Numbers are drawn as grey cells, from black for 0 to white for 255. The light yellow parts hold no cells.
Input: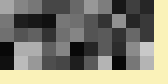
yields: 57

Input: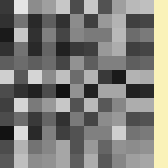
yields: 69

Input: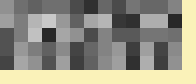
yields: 40

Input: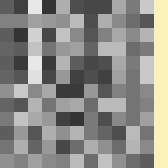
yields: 85

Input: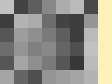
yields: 149
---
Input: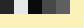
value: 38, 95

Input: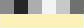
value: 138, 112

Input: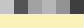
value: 197, 62

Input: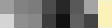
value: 157, 68

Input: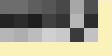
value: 109, 194

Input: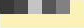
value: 56, 129

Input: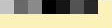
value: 195, 40

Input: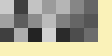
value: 203, 108
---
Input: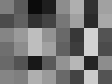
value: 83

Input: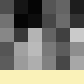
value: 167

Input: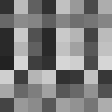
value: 173

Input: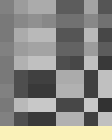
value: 192

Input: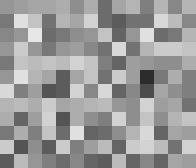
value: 158

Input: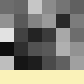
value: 160

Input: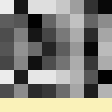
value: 179
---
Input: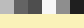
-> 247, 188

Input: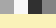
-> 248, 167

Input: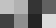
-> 219, 194

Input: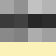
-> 194, 180

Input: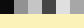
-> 223, 197

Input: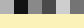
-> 206, 179

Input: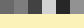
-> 210, 146
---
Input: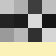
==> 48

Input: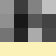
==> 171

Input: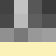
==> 152

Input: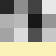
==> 79

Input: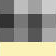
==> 86

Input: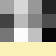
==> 193
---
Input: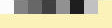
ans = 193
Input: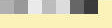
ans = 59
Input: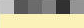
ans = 148
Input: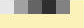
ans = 130
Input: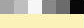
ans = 8
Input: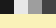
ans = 67
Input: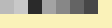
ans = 71
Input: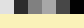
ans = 2
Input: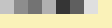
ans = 223
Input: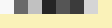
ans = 213
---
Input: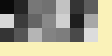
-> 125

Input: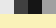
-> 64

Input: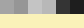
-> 184

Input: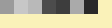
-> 61

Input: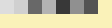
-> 56

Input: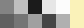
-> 160

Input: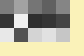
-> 212

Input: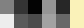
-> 75

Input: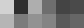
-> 132

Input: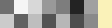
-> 183
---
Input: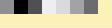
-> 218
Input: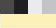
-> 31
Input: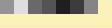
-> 31
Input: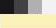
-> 66
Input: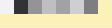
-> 162
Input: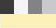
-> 244
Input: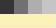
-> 113
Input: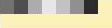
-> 194
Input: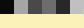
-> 109
